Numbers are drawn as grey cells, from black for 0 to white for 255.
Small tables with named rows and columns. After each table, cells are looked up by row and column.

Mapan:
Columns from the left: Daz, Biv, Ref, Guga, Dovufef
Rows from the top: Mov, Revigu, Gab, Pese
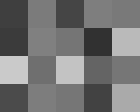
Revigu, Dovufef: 186
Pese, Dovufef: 170
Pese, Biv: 125
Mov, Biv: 123
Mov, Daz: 63
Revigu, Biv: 128

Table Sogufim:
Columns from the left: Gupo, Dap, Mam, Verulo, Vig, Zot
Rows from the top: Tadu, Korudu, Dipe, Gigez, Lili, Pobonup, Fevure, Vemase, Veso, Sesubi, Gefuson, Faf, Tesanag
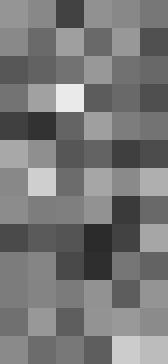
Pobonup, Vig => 63
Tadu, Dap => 136
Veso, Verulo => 43
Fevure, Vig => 138
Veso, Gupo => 74
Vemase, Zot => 105
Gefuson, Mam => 123
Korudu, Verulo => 105
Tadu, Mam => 66
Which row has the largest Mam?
Gigez

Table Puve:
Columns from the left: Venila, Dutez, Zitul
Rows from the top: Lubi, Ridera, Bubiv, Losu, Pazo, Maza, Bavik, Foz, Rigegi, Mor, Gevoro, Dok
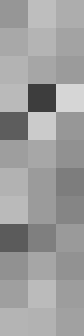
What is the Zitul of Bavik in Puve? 125
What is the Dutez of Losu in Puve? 61
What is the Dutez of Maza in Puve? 167
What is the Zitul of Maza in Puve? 145
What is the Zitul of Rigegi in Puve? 154
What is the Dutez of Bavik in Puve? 155
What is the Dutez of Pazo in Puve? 203
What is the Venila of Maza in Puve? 158
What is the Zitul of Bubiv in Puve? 155
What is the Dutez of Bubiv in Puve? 166
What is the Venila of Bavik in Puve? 178
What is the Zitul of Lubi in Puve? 173
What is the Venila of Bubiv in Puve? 179
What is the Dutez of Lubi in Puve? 190
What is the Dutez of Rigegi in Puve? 127
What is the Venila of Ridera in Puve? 168
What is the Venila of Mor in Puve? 145
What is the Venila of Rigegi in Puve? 91

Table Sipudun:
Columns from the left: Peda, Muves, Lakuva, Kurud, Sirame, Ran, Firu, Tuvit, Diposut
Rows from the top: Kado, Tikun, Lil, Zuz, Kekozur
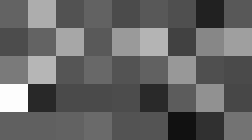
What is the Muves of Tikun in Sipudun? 99
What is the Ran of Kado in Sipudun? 88
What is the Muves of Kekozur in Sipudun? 96
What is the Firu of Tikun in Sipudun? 65
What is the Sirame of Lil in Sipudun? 83
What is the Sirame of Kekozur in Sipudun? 83
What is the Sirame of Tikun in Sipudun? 154
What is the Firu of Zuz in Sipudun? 92
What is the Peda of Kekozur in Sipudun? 96
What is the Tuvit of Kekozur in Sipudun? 48
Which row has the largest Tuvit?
Zuz

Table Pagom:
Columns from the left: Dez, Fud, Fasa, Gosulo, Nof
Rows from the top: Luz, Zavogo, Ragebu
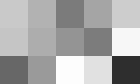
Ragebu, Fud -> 154
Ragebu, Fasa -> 253
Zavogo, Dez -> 197
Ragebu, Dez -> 103
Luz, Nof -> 205
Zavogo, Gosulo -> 124

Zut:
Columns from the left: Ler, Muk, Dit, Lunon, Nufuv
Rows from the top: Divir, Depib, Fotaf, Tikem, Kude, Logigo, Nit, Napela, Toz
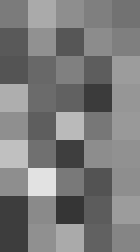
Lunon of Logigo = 141
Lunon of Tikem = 59
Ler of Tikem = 174
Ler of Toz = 61
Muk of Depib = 145
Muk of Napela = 138
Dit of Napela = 53
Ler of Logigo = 192
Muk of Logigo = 112

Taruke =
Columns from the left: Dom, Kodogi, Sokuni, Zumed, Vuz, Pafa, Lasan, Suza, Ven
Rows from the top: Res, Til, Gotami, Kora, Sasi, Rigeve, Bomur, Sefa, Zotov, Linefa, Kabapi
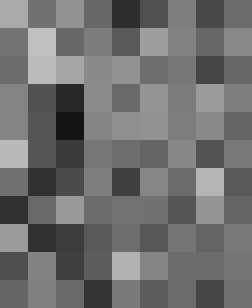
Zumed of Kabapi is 51
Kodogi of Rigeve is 85
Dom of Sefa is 49
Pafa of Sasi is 146
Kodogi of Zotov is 49
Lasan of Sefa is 86
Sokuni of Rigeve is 58
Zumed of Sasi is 133
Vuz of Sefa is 114
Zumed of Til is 124
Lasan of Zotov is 116
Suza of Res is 72
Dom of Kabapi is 101
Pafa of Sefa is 113
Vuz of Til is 90
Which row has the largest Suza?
Bomur

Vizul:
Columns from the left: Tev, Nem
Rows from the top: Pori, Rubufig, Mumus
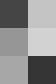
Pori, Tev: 69
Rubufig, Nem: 210
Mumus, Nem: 53
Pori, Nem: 196
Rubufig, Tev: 150
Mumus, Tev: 167
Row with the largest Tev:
Mumus

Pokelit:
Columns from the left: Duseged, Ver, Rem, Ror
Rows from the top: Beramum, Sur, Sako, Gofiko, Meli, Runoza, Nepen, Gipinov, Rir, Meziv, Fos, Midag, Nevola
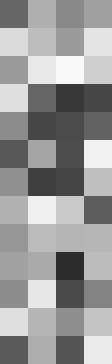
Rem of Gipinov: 201
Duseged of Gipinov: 177
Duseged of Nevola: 90
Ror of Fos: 131
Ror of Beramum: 160
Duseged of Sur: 219
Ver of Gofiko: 101
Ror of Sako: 206
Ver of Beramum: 175
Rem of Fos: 74
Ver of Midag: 181
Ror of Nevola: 234
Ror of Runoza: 242
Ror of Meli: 98
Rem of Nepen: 68
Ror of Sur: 228
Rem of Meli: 75
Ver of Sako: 232
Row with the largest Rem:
Sako

